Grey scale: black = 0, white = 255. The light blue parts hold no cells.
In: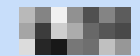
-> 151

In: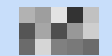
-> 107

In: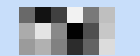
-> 220

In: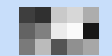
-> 167

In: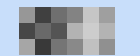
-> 144

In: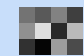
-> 75
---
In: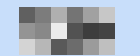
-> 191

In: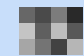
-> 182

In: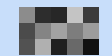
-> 17

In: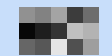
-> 158

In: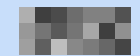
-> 69

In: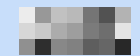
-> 40

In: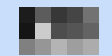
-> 172

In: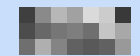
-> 153

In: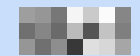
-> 166

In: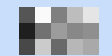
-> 169
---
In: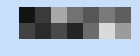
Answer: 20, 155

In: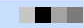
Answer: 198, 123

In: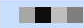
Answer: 167, 126

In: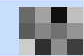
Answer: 105, 62

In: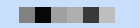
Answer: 129, 190

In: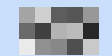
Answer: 164, 201
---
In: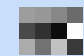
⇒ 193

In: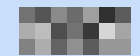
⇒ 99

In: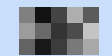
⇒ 60

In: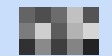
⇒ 62

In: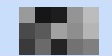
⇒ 36

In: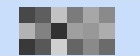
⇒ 208

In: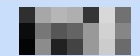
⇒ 33

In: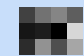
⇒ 79

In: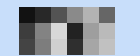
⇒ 208

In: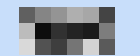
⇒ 62
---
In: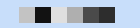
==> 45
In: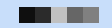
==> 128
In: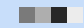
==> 236
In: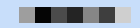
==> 207
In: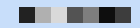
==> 61
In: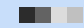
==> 192
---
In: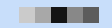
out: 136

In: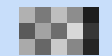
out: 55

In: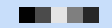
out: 75

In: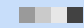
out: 202

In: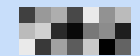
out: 30

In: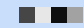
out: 162

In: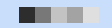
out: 163

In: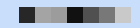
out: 80
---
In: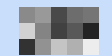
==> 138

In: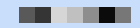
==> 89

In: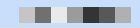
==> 197

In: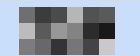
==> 111

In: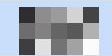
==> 46

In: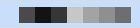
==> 74

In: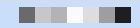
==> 106

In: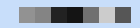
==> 146

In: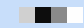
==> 208
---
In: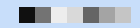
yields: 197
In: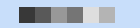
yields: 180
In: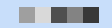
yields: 56
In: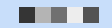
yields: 83
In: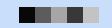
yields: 195
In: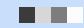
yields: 252
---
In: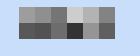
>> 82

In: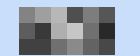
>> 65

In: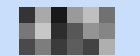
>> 125

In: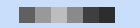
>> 153

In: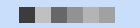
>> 192

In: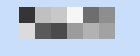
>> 90

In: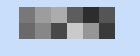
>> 135

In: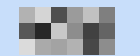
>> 170

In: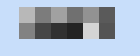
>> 70

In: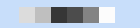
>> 191
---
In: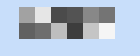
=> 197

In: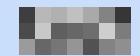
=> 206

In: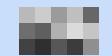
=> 219

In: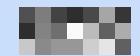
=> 96

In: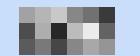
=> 235

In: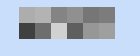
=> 151

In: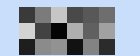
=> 96
